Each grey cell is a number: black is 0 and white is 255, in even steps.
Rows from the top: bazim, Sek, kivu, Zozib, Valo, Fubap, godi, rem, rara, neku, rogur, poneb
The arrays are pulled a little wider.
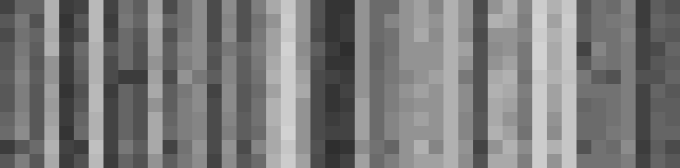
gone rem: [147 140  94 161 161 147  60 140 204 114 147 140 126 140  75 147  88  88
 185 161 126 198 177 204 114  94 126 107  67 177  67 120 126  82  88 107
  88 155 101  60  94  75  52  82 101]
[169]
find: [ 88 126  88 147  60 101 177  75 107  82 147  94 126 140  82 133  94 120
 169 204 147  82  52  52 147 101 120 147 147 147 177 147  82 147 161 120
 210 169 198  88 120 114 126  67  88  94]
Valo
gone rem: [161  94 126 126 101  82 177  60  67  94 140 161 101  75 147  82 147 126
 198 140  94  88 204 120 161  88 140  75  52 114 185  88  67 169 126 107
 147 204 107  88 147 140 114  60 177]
[155]

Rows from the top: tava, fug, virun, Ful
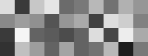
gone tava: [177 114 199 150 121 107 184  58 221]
[229]
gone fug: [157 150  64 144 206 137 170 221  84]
[129]
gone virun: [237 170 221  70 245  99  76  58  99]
[91]

